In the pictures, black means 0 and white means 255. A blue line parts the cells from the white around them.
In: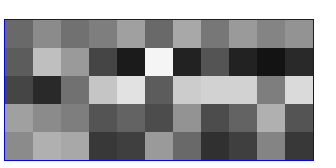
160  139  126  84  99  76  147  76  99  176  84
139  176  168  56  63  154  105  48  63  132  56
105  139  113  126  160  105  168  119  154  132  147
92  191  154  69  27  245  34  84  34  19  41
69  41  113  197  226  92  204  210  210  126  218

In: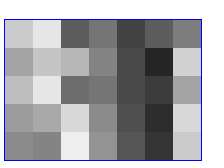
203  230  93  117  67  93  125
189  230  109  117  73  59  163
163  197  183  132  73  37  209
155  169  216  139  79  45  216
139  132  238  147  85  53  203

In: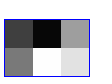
121  254  226
63  7  158

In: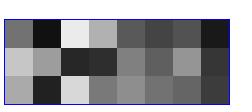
198  157  39  46  128  95  149  54
170  33  216  121  142  114  101  60
114  17  235  177  89  68  82  25

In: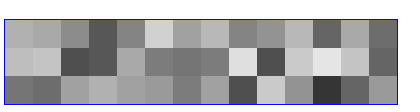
190  196  79  87  169  124  117  124  223  79  202  229  196  101
177  169  140  87  132  209  161  184  132  147  184  101  169  109
117  109  161  177  161  154  124  161  79  202  147  53  101  154

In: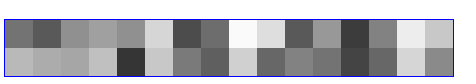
185  172  166  192  53  200  122  95  208  103  130  115  68  103  214  138
115  89  144  160  144  214  76  109  250  222  89  152  60  130  237  200
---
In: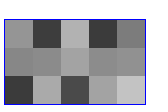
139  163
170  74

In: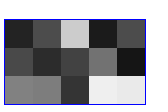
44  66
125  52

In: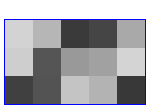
85  153
83  196

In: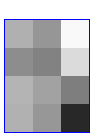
130  219
162  126

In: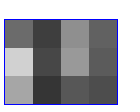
71  153
53  87

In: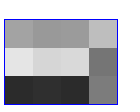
214  217
47  43

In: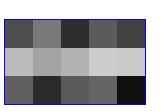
164  178
42  90

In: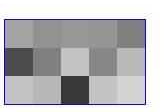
127  195
183  56
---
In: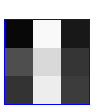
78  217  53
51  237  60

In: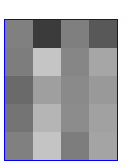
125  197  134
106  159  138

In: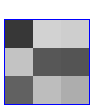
195  87  84
97  189  173

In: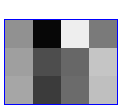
159  77  103
166  59  107

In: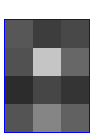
81  197  103
44  70  52

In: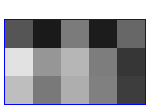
226  150  182
190  121  174

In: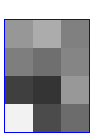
126  111  133
63  52  152
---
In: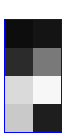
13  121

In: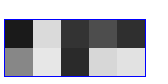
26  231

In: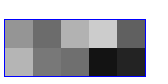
149  120

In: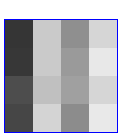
53  202  160  233

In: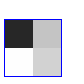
39  210

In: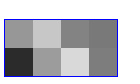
151  156

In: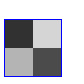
49  75
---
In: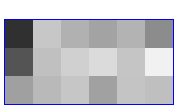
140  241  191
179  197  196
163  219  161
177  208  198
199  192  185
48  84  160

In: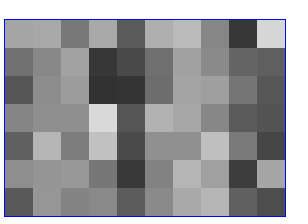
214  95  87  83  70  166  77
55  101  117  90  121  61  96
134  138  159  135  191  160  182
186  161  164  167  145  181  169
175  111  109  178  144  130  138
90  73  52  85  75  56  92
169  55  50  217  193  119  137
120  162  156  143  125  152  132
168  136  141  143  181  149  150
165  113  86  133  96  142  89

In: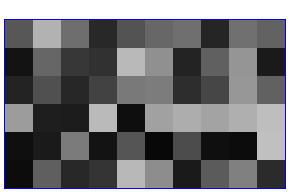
98  26  97  190  192  43
112  149  151  175  12  128
37  96  70  163  15  91
111  35  45  173  76  26
103  144  124  161  8  141
83  185  121  14  85  184
40  49  66  186  19  52
110  55  39  28  123  40
178  102  80  30  26  95
87  19  35  156  15  12

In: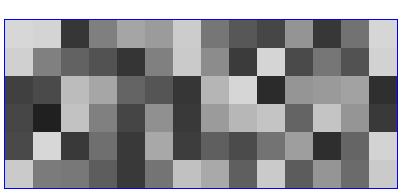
214  210  47  57  211  202
114  82  162  149  101  107
55  118  154  196  46  149
148  74  149  100  158  92
70  213  43  196  115  202
87  59  214  183  75  95
118  140  181  155  95  169
204  202  54  57  61  193
155  128  85  144  168  116
165  53  100  69  57  57
127  82  166  128  111  93
54  98  188  194  57  120
212  128  74  32  215  123
215  208  64  70  73  202

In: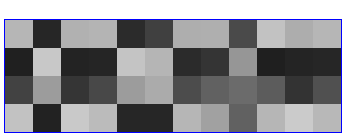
182  38  80  184
173  36  51  203
194  31  92  182
74  150  107  97
175  52  97  161
174  43  76  182
64  181  171  38
43  196  156  38
180  37  72  187
177  35  53  201
38  200  156  34
182  32  66  194

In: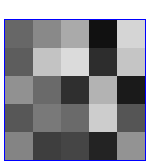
213  197  26  85  147
17  45  179  205  35
170  219  47  106  69
137  195  106  121  62
103  93  145  87  132

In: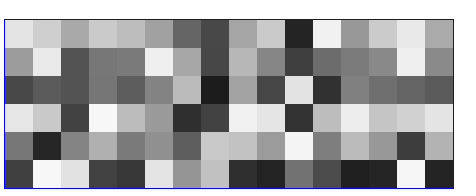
170  138  90  228  179  35
233  239  100  209  61  245
203  137  111  197  152  37
152  123  128  237  187  32
241  108  49  189  126  75
36  63  227  50  244  114
202  134  70  229  155  35
165  183  163  241  194  47
72  71  28  66  201  193
101  167  187  47  94  149
161  239  131  154  144  228
189  122  93  188  122  55
202  119  118  247  175  65
169  83  83  66  132  226
207  234  91  201  38  247
228  156  72  230  119  64

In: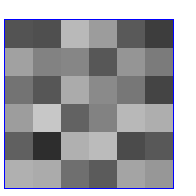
61  123  68  174  88  151
89  149  119  184  75  164
156  87  138  130  187  91
185  134  171  98  176  111
79  130  86  199  45  171
83  161  115  157  96  176

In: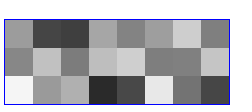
127  197  70
206  128  115
158  126  232
131  207  72
166  190  42
63  124  176
69  193  154
156  135  245
